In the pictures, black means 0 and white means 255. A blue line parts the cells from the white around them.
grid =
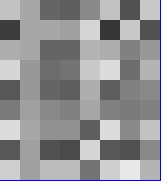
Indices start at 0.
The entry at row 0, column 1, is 167
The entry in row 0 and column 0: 194
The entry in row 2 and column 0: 173
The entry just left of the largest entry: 207
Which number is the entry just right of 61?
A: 167
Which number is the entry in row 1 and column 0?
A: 61
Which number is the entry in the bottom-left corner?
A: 207
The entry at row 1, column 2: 167
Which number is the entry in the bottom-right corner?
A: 180
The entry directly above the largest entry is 81
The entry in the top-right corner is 201
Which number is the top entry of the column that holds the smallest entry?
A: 194
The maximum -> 232

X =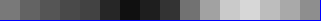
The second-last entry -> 169
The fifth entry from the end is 202
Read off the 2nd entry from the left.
99
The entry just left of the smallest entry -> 38
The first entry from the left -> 121

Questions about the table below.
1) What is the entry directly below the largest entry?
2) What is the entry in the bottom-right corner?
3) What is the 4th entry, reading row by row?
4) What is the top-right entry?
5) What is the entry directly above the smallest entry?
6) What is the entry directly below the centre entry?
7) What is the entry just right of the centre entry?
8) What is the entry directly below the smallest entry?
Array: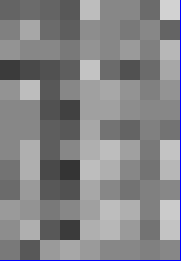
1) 100
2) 135
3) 88
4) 210
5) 135
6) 175
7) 115
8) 81

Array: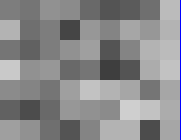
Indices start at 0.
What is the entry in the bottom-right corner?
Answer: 166
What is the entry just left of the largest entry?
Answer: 139
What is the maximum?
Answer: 207
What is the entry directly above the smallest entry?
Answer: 84
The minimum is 62
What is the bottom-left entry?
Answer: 159
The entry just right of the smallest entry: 84
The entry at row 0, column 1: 117
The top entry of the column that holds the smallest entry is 84
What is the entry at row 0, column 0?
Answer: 125
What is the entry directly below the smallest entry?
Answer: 179
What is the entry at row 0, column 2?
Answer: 145
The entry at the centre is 117
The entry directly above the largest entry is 166
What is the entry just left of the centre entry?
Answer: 105
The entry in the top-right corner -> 187
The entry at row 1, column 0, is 179
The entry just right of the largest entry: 194
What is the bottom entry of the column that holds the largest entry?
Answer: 179

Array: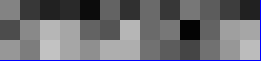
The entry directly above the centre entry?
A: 48
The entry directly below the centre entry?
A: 174
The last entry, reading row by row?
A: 188
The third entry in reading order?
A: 33
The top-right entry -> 33
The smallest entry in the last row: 69
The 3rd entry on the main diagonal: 194
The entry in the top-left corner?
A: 131
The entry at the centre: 182
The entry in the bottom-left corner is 151
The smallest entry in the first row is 12
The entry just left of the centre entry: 84

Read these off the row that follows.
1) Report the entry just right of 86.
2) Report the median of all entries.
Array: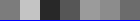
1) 155
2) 124

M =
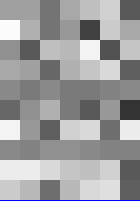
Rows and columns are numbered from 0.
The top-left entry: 160
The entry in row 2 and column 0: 144
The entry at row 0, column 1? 160
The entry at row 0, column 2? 116
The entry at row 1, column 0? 251
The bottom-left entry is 203
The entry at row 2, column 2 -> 191
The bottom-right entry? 95
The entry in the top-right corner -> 89
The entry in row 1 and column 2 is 116
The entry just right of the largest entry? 176
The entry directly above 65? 191
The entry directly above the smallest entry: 137

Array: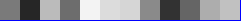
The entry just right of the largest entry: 220
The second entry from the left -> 38
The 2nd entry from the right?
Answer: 173
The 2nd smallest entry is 50

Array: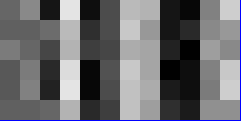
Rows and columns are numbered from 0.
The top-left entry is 102
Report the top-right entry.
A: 206
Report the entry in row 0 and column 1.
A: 137
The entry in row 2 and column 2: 70
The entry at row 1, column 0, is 96
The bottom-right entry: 144
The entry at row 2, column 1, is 102
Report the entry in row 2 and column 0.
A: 123
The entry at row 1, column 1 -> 96
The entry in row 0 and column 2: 21
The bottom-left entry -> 96
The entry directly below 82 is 76

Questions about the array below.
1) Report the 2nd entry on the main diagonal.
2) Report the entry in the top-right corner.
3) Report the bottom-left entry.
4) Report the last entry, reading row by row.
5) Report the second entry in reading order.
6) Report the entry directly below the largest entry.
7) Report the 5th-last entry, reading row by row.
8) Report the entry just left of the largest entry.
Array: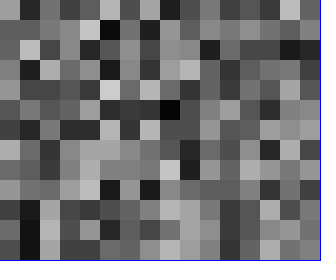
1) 93
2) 99
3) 78
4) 128
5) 38
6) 45
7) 52
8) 58

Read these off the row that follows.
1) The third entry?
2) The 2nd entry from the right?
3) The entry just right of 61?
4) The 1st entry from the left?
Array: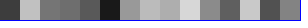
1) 117
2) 81
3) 193
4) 61

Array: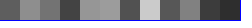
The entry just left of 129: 87
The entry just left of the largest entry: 81
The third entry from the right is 129

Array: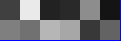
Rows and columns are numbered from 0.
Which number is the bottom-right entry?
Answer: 99
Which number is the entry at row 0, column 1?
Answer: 234
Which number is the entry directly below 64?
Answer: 127
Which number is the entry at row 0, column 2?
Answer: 34
